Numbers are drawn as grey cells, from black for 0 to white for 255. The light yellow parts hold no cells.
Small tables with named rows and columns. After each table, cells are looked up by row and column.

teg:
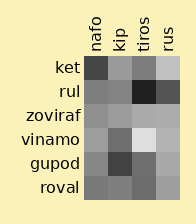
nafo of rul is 126
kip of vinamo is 111
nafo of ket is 70
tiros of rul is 32
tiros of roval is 108
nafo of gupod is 135
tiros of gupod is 110
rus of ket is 192
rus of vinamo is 179
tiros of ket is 124
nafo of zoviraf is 143
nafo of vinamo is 157
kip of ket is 155
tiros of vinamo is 222
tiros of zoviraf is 170
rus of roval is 158
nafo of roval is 121
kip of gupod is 66

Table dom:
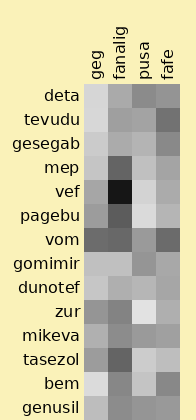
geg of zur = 149
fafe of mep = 164
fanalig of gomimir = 192
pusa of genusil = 149
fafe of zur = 175
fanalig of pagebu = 92
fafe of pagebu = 181
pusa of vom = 154
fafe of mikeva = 160
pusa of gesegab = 180
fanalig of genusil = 140
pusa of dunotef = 182
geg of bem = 219
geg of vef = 166

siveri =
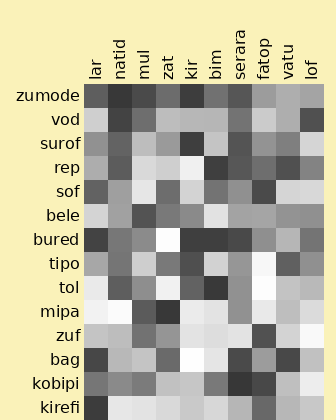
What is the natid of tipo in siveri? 117
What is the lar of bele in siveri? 212
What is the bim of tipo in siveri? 210
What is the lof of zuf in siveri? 249
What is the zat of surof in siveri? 154
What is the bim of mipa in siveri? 227
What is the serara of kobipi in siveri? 55
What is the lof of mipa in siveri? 219
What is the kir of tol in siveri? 98
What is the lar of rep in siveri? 173
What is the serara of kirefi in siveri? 182
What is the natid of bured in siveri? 119
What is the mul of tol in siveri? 142
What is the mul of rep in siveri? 217
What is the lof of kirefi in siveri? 200
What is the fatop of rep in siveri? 110
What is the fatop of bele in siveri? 165
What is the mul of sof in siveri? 230
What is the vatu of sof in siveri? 213
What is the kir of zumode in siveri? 61

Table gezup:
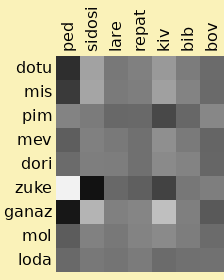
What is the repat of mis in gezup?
126
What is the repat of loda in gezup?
123
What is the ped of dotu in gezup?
46
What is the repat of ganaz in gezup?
133
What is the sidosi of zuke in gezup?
18
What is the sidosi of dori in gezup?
126
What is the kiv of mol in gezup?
138
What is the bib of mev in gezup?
122
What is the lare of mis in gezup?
122
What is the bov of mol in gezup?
107
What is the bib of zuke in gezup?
119
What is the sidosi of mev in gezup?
128
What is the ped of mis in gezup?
58
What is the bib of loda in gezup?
112
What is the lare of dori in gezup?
125
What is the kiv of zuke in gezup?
66
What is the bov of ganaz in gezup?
89
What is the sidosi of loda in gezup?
120
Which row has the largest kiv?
ganaz

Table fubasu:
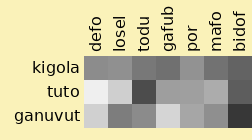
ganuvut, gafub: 213
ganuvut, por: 166
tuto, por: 159
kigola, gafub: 112
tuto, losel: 207
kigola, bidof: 99
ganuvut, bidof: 55
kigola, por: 146
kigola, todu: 120
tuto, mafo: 172
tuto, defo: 239
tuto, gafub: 158
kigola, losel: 144
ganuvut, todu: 139
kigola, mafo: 114
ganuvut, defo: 208
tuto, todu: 76
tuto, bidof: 93

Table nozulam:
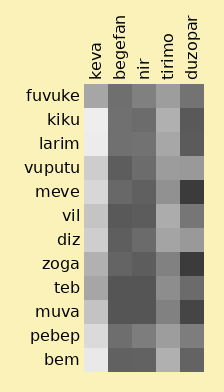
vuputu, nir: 108
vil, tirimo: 172
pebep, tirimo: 157
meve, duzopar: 59
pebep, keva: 218
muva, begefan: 85
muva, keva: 195
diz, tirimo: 164
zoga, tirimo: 129
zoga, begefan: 100
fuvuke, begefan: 111
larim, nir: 114
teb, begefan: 85
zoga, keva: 177
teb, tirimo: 141
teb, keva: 166

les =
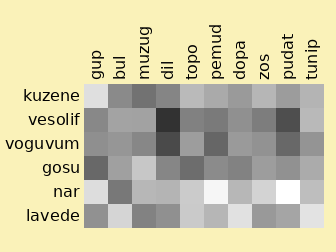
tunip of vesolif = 185
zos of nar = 211
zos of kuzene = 182
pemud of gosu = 139
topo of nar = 203
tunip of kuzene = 180
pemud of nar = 246
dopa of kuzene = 154
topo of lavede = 202
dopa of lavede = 225
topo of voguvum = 157
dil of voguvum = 74
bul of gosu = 160
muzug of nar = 183
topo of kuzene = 186
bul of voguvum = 150

